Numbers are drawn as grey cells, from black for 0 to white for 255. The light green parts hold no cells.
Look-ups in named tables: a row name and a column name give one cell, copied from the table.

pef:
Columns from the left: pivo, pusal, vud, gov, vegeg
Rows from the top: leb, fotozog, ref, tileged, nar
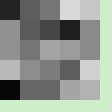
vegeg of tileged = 209
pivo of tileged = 186
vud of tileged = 124
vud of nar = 103
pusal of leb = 93
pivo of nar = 6
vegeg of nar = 178
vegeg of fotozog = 138
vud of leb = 117
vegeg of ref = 138
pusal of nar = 103
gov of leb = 217
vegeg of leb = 199
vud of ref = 164
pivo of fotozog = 145

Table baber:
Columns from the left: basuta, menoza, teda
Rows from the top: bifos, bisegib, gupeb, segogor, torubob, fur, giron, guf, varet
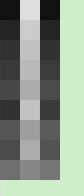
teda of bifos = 17
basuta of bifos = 17
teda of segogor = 59
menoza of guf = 172
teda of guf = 83
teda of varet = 117
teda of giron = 90
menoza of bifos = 222
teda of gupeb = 50
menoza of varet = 135
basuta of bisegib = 37
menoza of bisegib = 204
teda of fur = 57
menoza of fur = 194
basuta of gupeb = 50
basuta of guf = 74
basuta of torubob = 71

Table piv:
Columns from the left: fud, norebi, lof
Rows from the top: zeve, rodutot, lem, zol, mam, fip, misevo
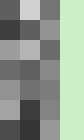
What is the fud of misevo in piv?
76
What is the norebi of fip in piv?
61
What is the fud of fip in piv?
163
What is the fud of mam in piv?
146
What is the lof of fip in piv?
131
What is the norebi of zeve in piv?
208
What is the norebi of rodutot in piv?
95
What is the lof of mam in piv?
124
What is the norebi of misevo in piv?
53
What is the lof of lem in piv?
107
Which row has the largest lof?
misevo

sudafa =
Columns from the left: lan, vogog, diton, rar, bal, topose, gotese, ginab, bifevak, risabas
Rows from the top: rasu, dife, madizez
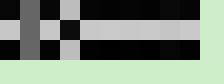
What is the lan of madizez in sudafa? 3
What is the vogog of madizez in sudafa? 102
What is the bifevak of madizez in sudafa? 6
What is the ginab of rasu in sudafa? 3
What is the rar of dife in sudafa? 12
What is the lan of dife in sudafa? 199
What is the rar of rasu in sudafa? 189
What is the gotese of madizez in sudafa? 2
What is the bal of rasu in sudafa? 5

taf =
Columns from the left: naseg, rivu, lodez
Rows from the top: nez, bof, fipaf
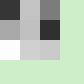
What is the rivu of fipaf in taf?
208
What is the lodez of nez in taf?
124
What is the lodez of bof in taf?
48
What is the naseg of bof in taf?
168
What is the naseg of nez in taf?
54
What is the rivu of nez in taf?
195

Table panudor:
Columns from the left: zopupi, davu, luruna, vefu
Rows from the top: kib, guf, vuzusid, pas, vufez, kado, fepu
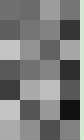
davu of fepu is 143
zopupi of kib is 112
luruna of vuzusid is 98
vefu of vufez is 87
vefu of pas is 45
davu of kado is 85
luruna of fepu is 80
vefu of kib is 117
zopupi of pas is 89
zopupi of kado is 196
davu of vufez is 170
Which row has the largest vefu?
vuzusid

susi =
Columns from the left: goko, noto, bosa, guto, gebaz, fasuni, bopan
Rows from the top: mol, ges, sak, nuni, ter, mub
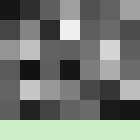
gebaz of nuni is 125
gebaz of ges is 94
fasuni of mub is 26
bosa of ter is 152
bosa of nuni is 94
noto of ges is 132
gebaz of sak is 115
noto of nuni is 18

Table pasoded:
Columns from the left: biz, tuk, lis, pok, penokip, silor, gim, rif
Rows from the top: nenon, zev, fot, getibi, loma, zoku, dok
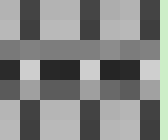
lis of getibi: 40
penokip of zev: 63
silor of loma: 105
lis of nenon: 179
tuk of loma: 160
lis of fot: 125
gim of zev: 184
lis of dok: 185
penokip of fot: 127

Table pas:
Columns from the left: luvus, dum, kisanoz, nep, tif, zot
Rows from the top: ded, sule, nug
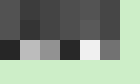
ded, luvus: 82
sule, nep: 78
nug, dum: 188
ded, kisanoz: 68
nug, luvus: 38
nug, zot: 114
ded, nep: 78
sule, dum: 52
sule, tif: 89
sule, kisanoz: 68
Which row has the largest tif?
nug

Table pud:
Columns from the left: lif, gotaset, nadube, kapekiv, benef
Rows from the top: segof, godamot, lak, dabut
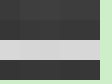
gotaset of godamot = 57
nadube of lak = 213
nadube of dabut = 56
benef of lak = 215
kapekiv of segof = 61
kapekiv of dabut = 54
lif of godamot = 54
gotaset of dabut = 55
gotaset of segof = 62
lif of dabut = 53
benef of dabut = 55

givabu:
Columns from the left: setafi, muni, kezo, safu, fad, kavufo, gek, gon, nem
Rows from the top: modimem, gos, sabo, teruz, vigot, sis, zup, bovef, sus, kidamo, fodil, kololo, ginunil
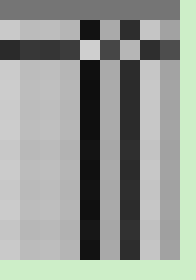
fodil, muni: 188
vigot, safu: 183
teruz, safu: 182
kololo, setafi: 197
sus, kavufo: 171
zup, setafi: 204
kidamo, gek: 46

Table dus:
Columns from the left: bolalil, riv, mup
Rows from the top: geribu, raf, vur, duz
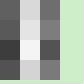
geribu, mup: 110
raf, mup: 125
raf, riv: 228
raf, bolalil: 89
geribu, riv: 217
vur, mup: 83
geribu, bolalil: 96
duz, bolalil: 82
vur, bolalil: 61
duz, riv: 212
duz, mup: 122
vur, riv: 244
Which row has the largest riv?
vur

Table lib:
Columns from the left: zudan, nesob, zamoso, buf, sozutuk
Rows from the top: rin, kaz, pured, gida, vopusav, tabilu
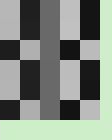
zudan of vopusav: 180
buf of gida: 188
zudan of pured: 29
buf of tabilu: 19
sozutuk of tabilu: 187
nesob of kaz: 33
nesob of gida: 33
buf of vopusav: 189
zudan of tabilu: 29
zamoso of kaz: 105
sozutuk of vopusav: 22

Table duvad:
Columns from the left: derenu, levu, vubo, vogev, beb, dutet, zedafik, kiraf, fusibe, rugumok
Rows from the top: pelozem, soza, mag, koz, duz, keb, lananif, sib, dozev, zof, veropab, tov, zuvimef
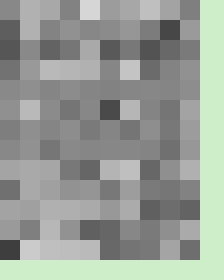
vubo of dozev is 166
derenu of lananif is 126
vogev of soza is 145
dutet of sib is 135
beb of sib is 134
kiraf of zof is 122
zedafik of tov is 135
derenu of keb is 144
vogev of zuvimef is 189
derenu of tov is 154
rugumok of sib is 151
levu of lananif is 143
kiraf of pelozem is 191
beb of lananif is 122
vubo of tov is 183
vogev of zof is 146
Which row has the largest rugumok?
dozev

